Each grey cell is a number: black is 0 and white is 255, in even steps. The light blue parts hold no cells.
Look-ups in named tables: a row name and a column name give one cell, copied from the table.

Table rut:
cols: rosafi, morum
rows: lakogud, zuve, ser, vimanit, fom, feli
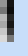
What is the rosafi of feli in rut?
216
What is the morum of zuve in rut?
12
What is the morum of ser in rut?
37
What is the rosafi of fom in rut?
199
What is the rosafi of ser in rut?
184
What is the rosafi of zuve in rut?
118
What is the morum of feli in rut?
119
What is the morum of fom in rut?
59
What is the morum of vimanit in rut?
23
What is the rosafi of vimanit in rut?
167
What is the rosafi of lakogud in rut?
147
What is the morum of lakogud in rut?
19
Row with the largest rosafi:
feli

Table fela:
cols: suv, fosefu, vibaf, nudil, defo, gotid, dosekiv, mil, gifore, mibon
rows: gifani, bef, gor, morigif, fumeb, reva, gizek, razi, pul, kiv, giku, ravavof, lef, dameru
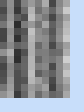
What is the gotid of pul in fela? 103
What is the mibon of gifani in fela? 167
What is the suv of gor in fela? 91
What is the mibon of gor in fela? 161
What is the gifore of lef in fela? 120
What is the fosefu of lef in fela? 157
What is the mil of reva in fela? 97
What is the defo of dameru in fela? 162
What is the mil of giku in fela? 98
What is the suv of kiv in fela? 70

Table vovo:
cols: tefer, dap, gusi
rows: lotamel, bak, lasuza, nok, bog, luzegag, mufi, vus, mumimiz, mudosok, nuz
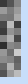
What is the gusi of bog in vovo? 124
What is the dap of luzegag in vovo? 176
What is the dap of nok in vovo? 186
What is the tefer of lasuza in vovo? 122
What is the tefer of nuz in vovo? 84
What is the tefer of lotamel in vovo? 58
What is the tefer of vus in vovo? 151
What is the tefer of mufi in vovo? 46
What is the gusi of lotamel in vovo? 134
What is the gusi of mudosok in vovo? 107
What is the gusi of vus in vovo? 204
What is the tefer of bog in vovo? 60
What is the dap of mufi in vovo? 136
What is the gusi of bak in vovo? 155
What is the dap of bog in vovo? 147
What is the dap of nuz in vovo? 154
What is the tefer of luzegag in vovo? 135
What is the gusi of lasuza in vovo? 170
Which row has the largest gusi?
vus

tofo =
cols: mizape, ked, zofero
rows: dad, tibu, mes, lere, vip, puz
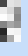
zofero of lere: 149
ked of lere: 166
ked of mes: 237
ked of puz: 172
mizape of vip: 39
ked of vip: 246
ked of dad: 227

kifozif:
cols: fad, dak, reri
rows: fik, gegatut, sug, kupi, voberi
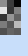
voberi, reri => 91
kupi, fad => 124
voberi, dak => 100
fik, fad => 142
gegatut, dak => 54
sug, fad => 52
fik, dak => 60
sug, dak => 150
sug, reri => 98
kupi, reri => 187
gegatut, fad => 229
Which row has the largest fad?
gegatut

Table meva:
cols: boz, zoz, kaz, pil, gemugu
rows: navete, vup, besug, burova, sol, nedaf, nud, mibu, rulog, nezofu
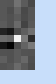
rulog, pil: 104
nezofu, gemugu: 75
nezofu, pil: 89
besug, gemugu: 85
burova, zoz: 81
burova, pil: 67
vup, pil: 73
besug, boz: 87
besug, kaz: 91
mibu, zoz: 81
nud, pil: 99
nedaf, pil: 123
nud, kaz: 76
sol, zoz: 23
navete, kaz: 114
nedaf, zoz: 101
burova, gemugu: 88
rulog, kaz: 91
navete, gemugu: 72
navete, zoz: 86
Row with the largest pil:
nedaf

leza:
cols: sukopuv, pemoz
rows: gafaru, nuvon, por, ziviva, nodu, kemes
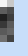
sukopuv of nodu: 90
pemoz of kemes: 66
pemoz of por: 62
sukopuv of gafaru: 244
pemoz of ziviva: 90
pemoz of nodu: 101
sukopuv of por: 33
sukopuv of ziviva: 56
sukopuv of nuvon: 94
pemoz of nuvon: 76
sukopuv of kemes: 111
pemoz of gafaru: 200

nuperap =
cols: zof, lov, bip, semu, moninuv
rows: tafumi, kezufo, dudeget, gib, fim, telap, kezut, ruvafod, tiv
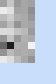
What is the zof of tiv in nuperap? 233
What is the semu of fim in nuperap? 185
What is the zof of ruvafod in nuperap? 147
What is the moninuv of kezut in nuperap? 242
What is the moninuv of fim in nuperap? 154
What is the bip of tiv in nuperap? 187
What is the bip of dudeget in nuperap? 175
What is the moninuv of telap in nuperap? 170
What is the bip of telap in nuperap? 152
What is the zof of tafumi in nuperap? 162
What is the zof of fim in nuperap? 219
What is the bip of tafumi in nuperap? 153
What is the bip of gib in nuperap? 148

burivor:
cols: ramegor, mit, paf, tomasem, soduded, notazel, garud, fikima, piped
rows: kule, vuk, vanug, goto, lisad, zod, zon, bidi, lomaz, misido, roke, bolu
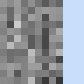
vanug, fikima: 150
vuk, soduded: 107
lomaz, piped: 71
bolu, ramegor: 138
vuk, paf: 152
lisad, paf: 142
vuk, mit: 105
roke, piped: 115
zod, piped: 152
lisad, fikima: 132
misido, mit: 158
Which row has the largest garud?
vuk

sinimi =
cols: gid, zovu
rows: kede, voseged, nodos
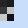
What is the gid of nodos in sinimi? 201
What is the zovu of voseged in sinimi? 194
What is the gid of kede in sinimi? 36
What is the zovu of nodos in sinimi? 20
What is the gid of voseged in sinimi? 56
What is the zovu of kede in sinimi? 28
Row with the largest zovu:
voseged

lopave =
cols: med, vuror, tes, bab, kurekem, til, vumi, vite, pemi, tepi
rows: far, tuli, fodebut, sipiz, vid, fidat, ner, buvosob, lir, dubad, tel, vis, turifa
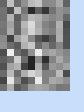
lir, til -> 139
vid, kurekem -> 211
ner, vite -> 103
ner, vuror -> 109
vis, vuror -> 231
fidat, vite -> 92
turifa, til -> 166
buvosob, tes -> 108
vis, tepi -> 142

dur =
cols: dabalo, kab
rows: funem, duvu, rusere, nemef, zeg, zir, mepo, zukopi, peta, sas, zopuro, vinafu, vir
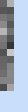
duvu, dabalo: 87
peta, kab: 96
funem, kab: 176
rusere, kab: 109
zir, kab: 84
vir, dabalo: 77
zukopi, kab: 198
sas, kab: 132
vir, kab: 163
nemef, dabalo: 138
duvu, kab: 84
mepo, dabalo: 114
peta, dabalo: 100
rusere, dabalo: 119
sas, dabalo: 103
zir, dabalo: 123
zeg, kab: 114
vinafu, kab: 133
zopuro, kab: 135
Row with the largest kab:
zukopi

